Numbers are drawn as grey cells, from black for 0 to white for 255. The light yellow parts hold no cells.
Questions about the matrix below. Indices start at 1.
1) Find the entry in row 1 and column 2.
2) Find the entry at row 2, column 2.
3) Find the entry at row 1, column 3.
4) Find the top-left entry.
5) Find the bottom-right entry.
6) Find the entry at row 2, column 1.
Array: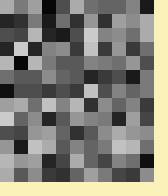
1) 122
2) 49
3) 159
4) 171
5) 140
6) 37

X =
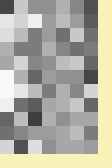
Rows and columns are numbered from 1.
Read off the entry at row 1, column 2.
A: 200
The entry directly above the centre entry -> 144
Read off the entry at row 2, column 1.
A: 230
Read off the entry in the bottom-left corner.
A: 212
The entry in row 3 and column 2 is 188
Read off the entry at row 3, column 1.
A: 221
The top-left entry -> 70
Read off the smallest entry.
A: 61
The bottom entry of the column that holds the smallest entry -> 221
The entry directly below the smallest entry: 156
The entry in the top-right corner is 81
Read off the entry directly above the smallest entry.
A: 92
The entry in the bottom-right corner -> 156
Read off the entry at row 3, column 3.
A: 124
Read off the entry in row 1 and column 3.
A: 144
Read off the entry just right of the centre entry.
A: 144

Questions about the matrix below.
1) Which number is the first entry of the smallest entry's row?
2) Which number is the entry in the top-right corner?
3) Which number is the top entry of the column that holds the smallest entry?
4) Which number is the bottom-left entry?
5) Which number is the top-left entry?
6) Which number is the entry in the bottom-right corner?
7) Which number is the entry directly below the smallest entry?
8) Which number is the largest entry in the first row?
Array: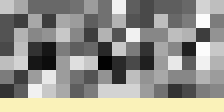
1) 190
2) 190
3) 113
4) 50
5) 200
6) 135
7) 147
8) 241
